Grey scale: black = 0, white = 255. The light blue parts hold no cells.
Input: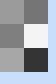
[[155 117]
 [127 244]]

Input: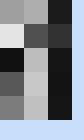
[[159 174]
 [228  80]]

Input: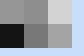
[[150 142]
 [ 20 120]]

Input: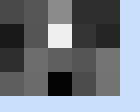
[[72 86]
 [24 85]]

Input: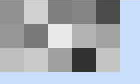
[[145 209]
 [150 121]]

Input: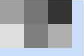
[[160 118]
 [222 127]]

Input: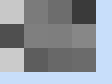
[[200 123]
 [ 79 127]]

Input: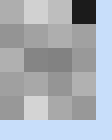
[[174 209]
 [148 162]]

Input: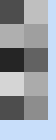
[[ 77 191]
 [175 159]]
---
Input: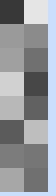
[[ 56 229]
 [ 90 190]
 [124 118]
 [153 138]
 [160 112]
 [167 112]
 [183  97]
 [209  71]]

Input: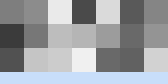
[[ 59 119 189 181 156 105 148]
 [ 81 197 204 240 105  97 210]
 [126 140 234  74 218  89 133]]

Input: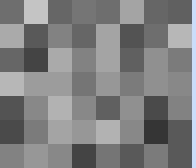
[[ 74 123 164 150 178 136  53  89]
 [ 82 136 178 136  96 144  74 129]
 [102  68 171 129 164  96 144 123]
 [110 197 102 116 110 164 102  96]
 [129 150 136  68 116  89 123  89]
 [171  89 129 102 164  82 110 184]
 [184 156 156 116 150 123 144 136]]

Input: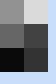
[[ 10  51]
 [102  66]
 [146 218]]

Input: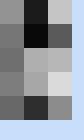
[[104  46 140]
 [111 175 183]
 [118   9  90]
 [125 167 218]
 [147  27 197]]

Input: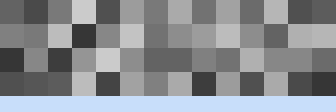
[[ 54 135  61 149 203 141  99  99 128 114 176 135 135 107]
 [ 80  86  92 188  68 162 128 170  61 156  80 170  74  54]
 [ 99  74 121 203  80 156 121 170 114 162 107 182  80  92]
 [128 121 188  54 135 195 114 141 156 188 141  99 176 182]]

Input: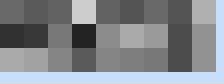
[[ 49  56 120  35 140 170 154  76 146]
 [105  90  98 205  98  84 105  84 176]
 [170 162 133  90 133 126 120  76 146]]

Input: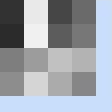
[[ 43 240  92 119]
 [ 50 233  70 106]
 [126 156 193 179]
 [141 213 171 134]]

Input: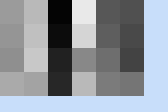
[[143 200  33 136 110  67]
 [149 192  12 213  94  73]
 [155 185   4 233  87  80]
 [170 163  39 185 123 117]]
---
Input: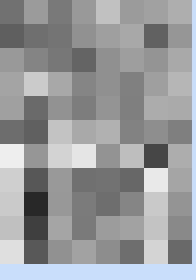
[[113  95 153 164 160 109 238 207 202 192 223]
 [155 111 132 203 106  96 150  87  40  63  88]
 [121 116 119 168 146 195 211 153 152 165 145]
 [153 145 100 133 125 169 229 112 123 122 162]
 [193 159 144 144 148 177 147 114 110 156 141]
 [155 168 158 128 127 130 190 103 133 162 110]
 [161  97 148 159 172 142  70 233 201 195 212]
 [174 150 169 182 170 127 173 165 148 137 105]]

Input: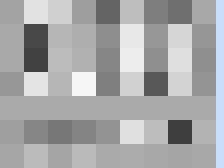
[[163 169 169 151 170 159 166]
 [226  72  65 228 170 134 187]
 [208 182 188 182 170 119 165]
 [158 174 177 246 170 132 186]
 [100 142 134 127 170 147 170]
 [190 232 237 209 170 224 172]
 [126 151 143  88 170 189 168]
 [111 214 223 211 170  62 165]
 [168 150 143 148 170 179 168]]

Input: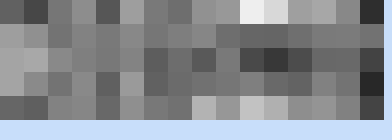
[[ 97 158 164 164 102]
 [ 71 144 168 138  95]
 [118 115 137 115 130]
 [141 130 127 137 134]
 [ 86 121 120  96 104]
 [158 136 131 154 143]
 [121 118  93  97 120]
 [110 126 109 107 113]
 [145 134  89 113 179]
 [152 110 121 118 151]
 [238 102  73 127 194]
 [216 101  56 105 176]
 [159 111  76  99 142]
 [167 122 104 129 148]
 [136 123 105 115 129]
 [ 46 114  67  40  68]]

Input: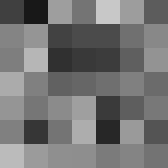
[[ 64 132 126 171 149 128 187]
 [ 24 149 182 128 118  54 155]
 [158  66  48  97 139 116 143]
 [116  75  57 102 159 173 142]
 [200  75  60 111  58  39 123]
 [157 112  95 128  94 154 132]
 [ 92 136 147 107 120  84 115]]

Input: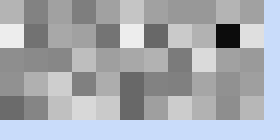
[[179 238 143 145 107]
 [131 114 138 175 133]
 [162 169 135 207 191]
 [126 161 189 129 215]
 [161 115 159 174 202]
 [197 237 169 105 104]
 [162 104 177 131 158]
 [152 201 123 129 204]
 [151 177 217 165 178]
 [179  13 160 145 143]
 [160 222 154 159 182]]

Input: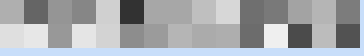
[[175 223]
 [101 231]
 [149 152]
 [134 229]
 [208 211]
 [ 50 141]
 [167 155]
 [167 181]
 [191 171]
 [215 174]
 [111 108]
 [121 239]
 [163  75]
 [181 188]
 [124  82]]
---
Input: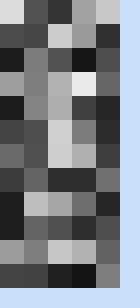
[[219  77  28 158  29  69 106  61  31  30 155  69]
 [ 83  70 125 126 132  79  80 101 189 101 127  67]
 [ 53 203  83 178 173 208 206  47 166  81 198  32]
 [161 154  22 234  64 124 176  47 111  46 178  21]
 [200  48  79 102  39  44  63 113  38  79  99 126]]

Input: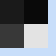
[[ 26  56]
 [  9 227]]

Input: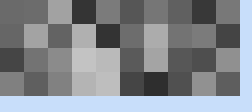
[[106 102  69 128]
 [108 163 115  95]
 [162  99 139 129]
 [ 52 176 195 180]
 [123  51 186 190]
 [ 86 109  90  69]
 [118 172 164  46]
 [ 96 115  87  80]
 [ 56 123  78 145]
 [120  68 144  94]]

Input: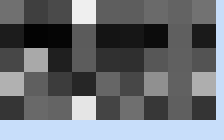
[[112  28  71 177  53]
 [ 63   3 169  95 105]
 [ 74   5  31  60 100]
 [239  91  92  38 229]
 [ 94  20  48 102  68]
 [ 93  22  47  71 111]
 [106  12  87 144  55]
 [ 99  95  96  97  95]
 [114  26  83 174  52]]

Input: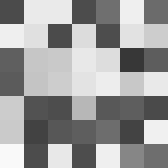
[[ 75 239  95  91 204 202 249]
 [234 224 198 196  82  66  76]
 [234  75 201 205  77  87 232]
 [ 76 220 232 227 183  94  77]
 [111  77 221 237  88 109 239]
 [239 226  55 200  94  67 134]
 [107 205  93 233  74 240 110]]

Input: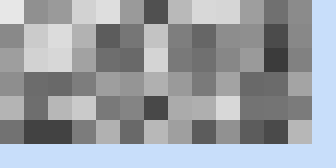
[[231 137 158 142 180 114]
 [144 203 210 108 110  66]
 [154 220 215 105 183  66]
 [210 178 162 125 202 124]
 [222  92 110 158 121 177]
 [154 118 105 149 132 105]
 [ 80 195 212 176  72 184]
 [185 126 121 154 171 159]
 [216 102 112 122 175  92]
 [214 141 135 163 216 145]
 [158 143 154 105 115  92]
 [112  75  59 107 116  74]
 [139 136 129 164 123 183]]
